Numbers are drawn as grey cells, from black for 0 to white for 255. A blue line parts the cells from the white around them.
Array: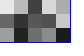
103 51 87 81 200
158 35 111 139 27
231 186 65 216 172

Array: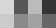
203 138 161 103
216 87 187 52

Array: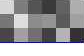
71 160 112 65 180 50
119 222 139 147 90 160
214 125 84 58 98 174

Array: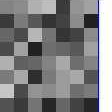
59 123 89 53 67 139 33
75 161 33 110 102 89 161
83 59 116 39 102 67 39
102 75 182 116 53 67 139
123 168 46 123 155 168 83
131 139 176 189 59 147 161
176 96 102 131 168 110 131
197 75 147 139 155 110 123

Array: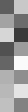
81 156
94 200
101 250
163 108
177 142
184 228
192 130
214 58

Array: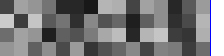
68 162 149 116 39 39 24 181 175 68 162 142 39 90 155
109 162 149 31 96 82 123 168 189 39 181 197 61 53 175
149 162 96 142 74 155 53 82 103 136 68 130 123 61 109
203 61 197 90 116 47 136 82 103 31 96 142 47 74 181

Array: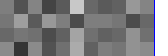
104 118 112 76 97 164 112 97 104 146 112
118 158 90 152 126 76 126 126 118 76 104
126 82 132 68 90 200 104 90 97 152 132
139 53 139 82 112 171 97 126 118 146 139

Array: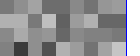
121 143 163 109 109 137 115 150 156
129 59 143 81 177 156 115 163 197
137 170 143 150 103 137 129 129 121
177 177 121 191 97 156 177 103 103
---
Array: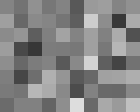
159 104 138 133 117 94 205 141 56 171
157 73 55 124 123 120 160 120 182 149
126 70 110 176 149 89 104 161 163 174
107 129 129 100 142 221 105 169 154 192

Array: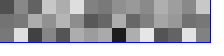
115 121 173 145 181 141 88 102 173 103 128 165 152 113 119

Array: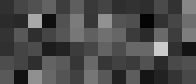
43 40 168 15 82 123 55 145 84 79 4 50 70 110
48 68 76 28 35 60 71 99 77 104 104 203 48 19
89 18 144 104 84 65 118 88 34 93 21 34 52 72

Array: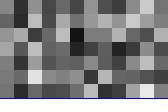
100 43 188 75 169 113 152 179 147 202 157 127
166 88 189 98 107 36 65 94 34 59 141 76
121 106 226 138 128 143 55 181 101 99 82 64

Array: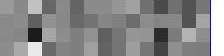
137 140 96 146 136 106 115 134 128 109 140 133 135 83 164
141 169 232 106 131 127 159 99 116 157 118 67 143 126 125

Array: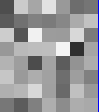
90 113 129 123 135 171 194
152 185 189 190 244 47 165
198 154 173 161 110 158 128
119 92 128 174 140 173 169
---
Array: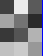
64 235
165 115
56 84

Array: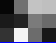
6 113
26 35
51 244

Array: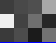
61 73
239 66
58 76

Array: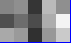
133 143
79 109
169 154

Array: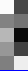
251 71
130 115
183 10

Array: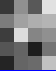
56 144
124 161
61 220
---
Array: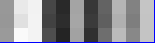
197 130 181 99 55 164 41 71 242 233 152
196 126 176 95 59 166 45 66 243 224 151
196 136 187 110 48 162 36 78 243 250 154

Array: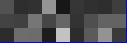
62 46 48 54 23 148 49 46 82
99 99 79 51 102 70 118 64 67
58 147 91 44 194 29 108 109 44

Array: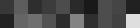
33 69 77 25 42 76 60 46 93 56
222 65 77 47 131 44 82 111 101 34

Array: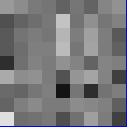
146 133 99 118 98 117 122 140 153
130 118 144 115 195 120 110 99 80
89 125 160 125 181 118 124 116 89
97 124 163 118 187 127 127 110 89
127 132 99 131 145 123 130 112 46
63 131 164 149 82 124 145 141 170
126 115 45 118 20 127 118 101 106
95 128 135 140 123 123 138 127 100
64 124 159 113 78 120 114 110 223

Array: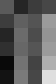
71 60 37 90
155 84 96 61
148 76 107 37
155 85 103 48
175 67 115 9
222 71 122 19

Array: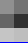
115 144
49 101
190 197

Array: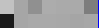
125 170 170 172 144 166 194
167 165 168 169 169 166 27

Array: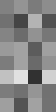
141 123 148 129
81 179 69 113
119 146 108 132
160 92 162 154
146 106 162 124
209 49 225 193
113 149 113 124
114 162 83 159

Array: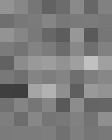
129 103 138 108 98 118 135 147
120 123 122 120 133 123 120 111
118 90 151 93 103 121 134 147
129 111 137 108 123 131 116 123
160 192 159 146 157 153 140 98
135 127 111 132 126 132 112 120
147 153 95 143 178 165 62 63
102 101 140 89 133 118 132 113
143 115 129 120 117 135 109 126
121 118 127 113 126 124 124 123
